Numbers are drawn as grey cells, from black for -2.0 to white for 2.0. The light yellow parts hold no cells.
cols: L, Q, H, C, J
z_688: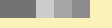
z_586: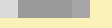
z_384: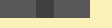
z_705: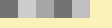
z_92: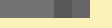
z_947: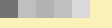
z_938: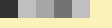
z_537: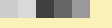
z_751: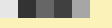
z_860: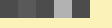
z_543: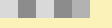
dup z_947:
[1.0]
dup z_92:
[-0.2]
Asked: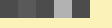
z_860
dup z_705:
[-0.2]
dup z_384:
[-0.6]

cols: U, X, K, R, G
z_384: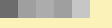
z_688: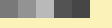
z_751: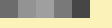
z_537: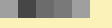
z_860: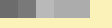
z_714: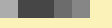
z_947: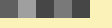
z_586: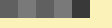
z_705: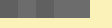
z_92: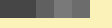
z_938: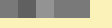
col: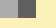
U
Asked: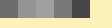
z_751
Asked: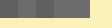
z_705
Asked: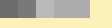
z_860
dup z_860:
[0.7]
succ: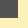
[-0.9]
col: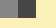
G

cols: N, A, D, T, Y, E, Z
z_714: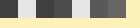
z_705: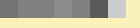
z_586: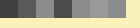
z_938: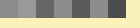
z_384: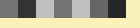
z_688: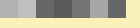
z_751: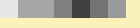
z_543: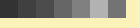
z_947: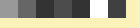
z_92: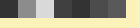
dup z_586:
[0.2]
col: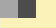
D
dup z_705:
[0.0]
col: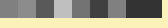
Y
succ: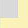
[-1.0]

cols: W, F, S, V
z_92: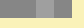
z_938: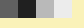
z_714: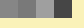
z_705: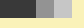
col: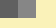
W
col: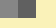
W
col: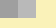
S
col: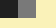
F
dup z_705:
[-1.1]
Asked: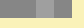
z_92
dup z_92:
[0.1]

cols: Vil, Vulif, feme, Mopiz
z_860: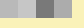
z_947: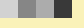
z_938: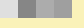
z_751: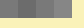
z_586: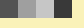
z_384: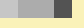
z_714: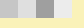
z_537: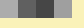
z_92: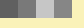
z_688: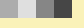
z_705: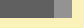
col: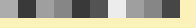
Mopiz
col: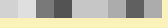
Vil
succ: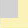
[0.1]
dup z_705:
[-0.5]
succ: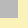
[1.1]
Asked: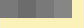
z_751
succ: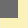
[-0.1]

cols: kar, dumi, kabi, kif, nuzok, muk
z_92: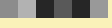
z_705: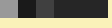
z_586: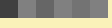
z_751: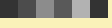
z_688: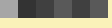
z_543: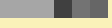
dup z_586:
[0.0]
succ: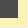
[0.2]
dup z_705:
[-1.4]
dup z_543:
[0.6]
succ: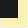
[-1.0]
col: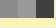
kar

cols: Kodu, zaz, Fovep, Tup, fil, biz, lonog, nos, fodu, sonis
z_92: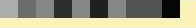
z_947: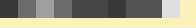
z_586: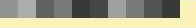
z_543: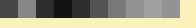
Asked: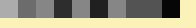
z_92
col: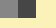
fil
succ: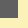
[-0.1]
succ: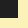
[0.1]

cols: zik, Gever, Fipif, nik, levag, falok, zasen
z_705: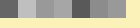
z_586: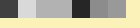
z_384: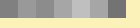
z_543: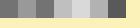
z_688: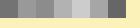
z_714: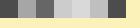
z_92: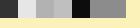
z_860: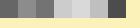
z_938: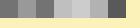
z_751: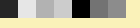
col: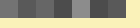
zasen
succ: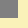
[0.4]
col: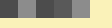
zasen

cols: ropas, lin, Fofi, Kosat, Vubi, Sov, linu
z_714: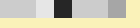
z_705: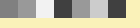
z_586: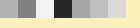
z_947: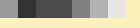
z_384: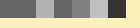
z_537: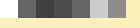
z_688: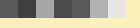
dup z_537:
[-0.4]
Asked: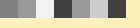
z_705
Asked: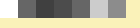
z_537
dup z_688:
[-0.6]
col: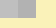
Sov
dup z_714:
[1.2]

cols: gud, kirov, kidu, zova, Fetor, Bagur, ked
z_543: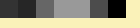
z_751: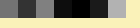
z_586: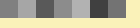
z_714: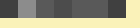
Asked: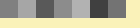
z_586
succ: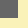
[0.4]
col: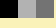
ked
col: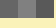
kidu

